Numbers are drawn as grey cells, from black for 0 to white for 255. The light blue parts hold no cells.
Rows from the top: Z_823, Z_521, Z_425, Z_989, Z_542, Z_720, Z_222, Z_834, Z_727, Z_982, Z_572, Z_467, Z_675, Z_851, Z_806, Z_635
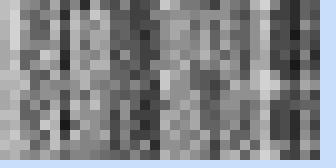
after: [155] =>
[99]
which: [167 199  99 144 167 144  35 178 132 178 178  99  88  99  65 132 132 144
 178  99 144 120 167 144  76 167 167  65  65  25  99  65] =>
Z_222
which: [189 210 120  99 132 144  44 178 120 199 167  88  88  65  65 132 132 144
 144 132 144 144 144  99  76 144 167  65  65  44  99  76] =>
Z_521
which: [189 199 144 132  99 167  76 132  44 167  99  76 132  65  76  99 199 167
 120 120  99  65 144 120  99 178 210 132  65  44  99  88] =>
Z_823
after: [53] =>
[199]
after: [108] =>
[99]
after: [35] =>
[178]

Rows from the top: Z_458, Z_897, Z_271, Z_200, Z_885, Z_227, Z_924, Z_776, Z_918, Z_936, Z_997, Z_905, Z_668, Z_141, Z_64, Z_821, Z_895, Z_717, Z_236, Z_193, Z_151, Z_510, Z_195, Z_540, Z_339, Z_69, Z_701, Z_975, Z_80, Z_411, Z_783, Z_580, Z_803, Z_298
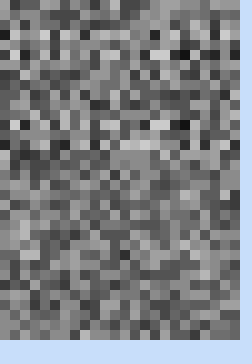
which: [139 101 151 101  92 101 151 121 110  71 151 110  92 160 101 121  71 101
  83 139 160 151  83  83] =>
Z_580
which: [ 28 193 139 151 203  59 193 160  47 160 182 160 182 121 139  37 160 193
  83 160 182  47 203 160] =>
Z_200
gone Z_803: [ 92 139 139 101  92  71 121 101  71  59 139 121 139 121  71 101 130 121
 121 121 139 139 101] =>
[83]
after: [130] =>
[101]
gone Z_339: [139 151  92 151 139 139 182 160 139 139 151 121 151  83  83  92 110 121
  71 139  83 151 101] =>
[172]

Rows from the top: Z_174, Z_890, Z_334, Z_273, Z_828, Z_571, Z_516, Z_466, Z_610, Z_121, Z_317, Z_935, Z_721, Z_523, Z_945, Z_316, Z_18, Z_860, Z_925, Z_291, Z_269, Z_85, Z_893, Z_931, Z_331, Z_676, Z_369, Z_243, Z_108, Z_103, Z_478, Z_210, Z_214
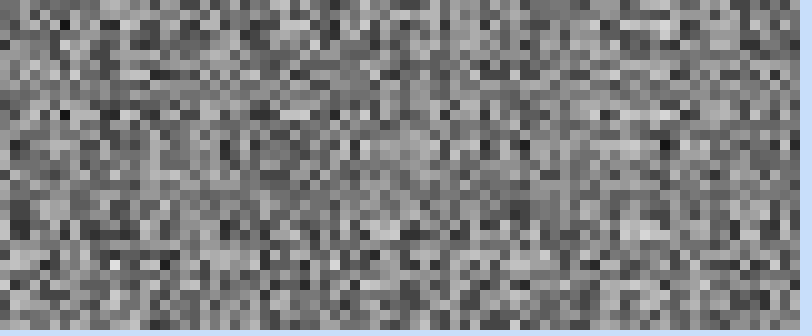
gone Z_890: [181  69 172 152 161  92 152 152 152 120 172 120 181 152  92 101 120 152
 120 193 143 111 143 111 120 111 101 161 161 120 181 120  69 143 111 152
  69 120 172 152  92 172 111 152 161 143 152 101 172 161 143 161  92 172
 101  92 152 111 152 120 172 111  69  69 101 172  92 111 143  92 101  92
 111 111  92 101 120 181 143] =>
[80]
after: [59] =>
[120]
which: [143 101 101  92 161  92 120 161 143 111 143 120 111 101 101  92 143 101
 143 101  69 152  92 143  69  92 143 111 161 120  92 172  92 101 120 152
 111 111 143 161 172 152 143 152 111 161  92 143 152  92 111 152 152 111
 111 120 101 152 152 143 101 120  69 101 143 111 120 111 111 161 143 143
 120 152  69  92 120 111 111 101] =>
Z_243
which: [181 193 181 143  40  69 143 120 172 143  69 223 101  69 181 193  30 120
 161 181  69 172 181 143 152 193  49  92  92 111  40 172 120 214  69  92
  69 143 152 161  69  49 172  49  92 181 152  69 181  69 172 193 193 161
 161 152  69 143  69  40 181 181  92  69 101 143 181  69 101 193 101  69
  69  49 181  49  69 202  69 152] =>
Z_369
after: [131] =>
[92]

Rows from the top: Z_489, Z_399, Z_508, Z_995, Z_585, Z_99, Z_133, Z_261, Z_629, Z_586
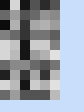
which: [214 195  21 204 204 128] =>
Z_585
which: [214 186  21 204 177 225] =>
Z_629
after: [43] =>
[83]
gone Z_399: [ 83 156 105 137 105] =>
[147]
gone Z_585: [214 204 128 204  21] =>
[195]

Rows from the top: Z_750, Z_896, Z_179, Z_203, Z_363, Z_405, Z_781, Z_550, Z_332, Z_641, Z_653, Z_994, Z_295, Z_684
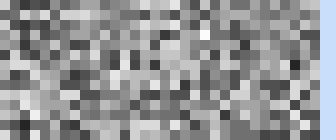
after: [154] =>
[69]
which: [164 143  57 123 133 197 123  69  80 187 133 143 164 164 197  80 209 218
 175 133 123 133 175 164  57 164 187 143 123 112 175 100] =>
Z_363
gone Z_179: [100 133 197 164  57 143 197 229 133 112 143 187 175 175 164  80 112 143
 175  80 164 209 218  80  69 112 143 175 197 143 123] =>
[90]

